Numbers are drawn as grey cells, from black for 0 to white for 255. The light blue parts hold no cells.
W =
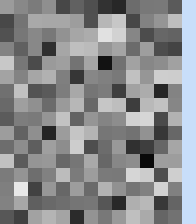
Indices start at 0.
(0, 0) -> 155
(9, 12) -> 103
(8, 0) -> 91
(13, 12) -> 128
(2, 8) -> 210
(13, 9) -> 117
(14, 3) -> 105
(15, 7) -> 120
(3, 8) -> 164
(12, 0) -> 123
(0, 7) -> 50
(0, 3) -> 143
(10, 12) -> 166
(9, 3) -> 36
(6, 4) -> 125
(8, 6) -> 149
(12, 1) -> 148
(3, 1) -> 96
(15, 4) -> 164
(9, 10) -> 146
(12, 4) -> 188
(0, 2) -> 123
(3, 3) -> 47
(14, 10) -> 184
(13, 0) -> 127
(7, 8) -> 190
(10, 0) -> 109
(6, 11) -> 38
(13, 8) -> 145
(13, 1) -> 232
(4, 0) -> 200
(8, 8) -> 141
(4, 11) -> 141
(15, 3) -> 180
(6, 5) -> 168
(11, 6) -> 169
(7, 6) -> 104

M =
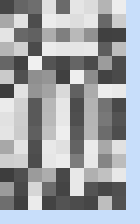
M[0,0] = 70
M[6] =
[61, 226, 148, 163, 217, 97, 172, 237, 233]
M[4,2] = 240
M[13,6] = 84
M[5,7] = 67
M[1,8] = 204
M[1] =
[168, 226, 77, 236, 229, 221, 231, 104, 204]
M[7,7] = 115
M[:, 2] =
[110, 77, 97, 75, 240, 143, 148, 89, 89, 95, 79, 76, 155, 214, 235]
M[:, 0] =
[70, 168, 228, 181, 102, 202, 61, 235, 225, 228, 168, 206, 61, 155, 110]
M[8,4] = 231
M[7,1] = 209
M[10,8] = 225
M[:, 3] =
[224, 236, 173, 235, 84, 149, 163, 183, 185, 193, 232, 230, 173, 108, 67]
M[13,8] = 79
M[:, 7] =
[180, 104, 64, 93, 156, 67, 237, 115, 120, 108, 168, 133, 193, 71, 190]
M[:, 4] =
[106, 229, 127, 230, 70, 64, 217, 230, 231, 238, 224, 236, 72, 68, 83]
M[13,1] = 73
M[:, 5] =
[229, 221, 185, 229, 101, 238, 97, 76, 79, 90, 99, 124, 232, 232, 76]
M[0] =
[70, 101, 110, 224, 106, 229, 220, 180, 237]
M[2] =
[228, 104, 97, 173, 127, 185, 145, 64, 65]
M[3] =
[181, 208, 75, 235, 230, 229, 231, 93, 189]
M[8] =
[225, 205, 89, 185, 231, 79, 181, 120, 83]
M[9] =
[228, 203, 95, 193, 238, 90, 182, 108, 77]
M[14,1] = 64
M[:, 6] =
[220, 231, 145, 231, 75, 140, 172, 179, 181, 182, 234, 232, 176, 84, 70]

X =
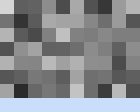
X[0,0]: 213
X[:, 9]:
[181, 85, 126, 141, 131, 95, 79]
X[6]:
[163, 43, 104, 119, 105, 195, 110, 60, 185, 79]
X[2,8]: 126
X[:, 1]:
[95, 52, 91, 144, 134, 96, 43]
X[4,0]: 178
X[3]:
[82, 144, 163, 98, 99, 110, 140, 127, 96, 141]
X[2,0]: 180
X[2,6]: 125
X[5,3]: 114
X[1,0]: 115
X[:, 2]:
[98, 91, 74, 163, 133, 120, 104]
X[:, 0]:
[213, 115, 180, 82, 178, 86, 163]
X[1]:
[115, 52, 91, 169, 163, 163, 135, 110, 155, 85]
